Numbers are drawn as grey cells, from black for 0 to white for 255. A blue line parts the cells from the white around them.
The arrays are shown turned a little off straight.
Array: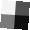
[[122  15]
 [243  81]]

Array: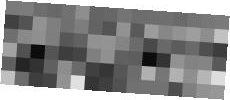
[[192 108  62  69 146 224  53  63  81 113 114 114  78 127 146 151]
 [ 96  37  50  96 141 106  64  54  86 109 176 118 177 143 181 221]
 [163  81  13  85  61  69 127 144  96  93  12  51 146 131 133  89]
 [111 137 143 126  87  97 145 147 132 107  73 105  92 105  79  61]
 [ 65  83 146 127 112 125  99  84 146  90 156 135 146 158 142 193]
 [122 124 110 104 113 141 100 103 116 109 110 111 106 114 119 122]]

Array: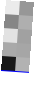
[[ 24 178]
 [169 166]
 [226 161]
 [134 175]
 [235 151]]

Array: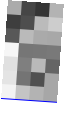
[[243 196 179 167]
 [228 116  80 167]
 [224 127 185 101]
 [246 118 119 121]
 [ 88 186 170 168]
 [ 62  78 187 205]
 [171  70  53 179]]

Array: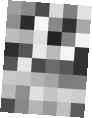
[[ 78 136 181 153 192  93]
 [185 142 224 196 212 204]
 [200 195 178 164 125 128]
 [ 87 230  75 108  88  50]
 [ 45  85 233 186 245  51]
 [189 176 223  34 132 242]
 [142  44 246 136  51 168]
 [159 138  76 217 127 225]]

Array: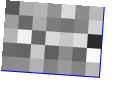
[[138 142 177 130 154 133 186]
 [106 100 201  96 141 102 249]
 [181 242 103 217 199 219  43]
 [157 105 172 124 116 132 210]
 [ 89 173 180 148 217 139 185]]

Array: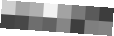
[[ 67  72 110  98 134  62 127 131]
 [207 163 176 242 163 122  90  61]]

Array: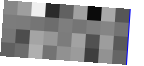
[[ 96 108 175 115 145 155  62 146 101]
 [119  77 164 151 124 162  81 157  89]
 [124 123 117 109 126 117 127 133 115]
 [135 158 239  43  97 160  11 169  86]]

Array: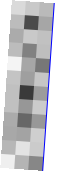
[[239 180 135]
 [183 227 203]
 [168 163 207]
 [171 103 152]
 [192 151 203]
 [192  58 156]
 [196 159 198]
 [244 166 119]
 [188 129 190]
 [171 201 193]
 [188  75 166]
 [218 201 186]]
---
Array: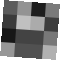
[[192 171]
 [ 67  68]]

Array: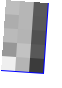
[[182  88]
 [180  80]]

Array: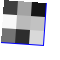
[[186 194]
 [ 45 217]]

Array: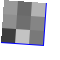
[[111 133]
 [195 121]]

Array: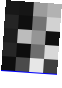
[[ 15 115]
 [188 149]]

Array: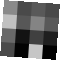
[[ 87 132]
 [ 19  64]]

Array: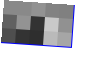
[[147  51]
 [ 51  46]]
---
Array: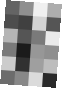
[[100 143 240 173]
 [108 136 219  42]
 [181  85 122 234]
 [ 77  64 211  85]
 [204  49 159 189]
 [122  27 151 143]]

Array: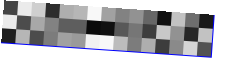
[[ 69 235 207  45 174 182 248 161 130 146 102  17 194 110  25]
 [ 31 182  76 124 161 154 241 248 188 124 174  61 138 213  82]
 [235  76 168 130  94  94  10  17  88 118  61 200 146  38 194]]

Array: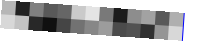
[[216 195  40  16  69 114 135 156  75  82  48 149 216]
 [182  34 128  89 102 202 228 121  28 141 162  89 175]]

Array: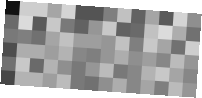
[[106 219  90 200 121  98 150 200  98 106 193 219 173 113]
 [ 18 206 206 165 212  84  84 127 193  98 165  90 212 143]
 [113 200 106 179 143 121 150 187 121 135 179 200 165 135]
 [ 71 179 179 158 187 121 113 143 173 135 165 127 187 150]
 [ 78 173 173 158 179 135 127 150 173 143 158 135 187 150]
 [121 127 113 165 193 158 158 150 193 127 200 165 113 206]]

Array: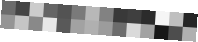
[[149 197 137 232  89 162 176 156 108 218 162  23  77 176]
 [108  69 204 101  83 122 184 130  57  63  43 245 191  37]]

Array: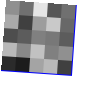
[[185 136 193 128 144]
 [144 112 229  86 112]
 [ 78  92 128 120  92]
 [170  64 157 201 104]
 [ 43  28 164 185  64]]

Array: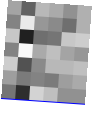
[[131 249 170 191 164 151]
 [131 234 151 138 111 176]
 [158 123 131 123 158 170]
 [164  98 184 170 145 176]
 [205  82 138 184 184 191]
 [117  46 211 191 145 145]
 [199  32 111 117 199 205]]
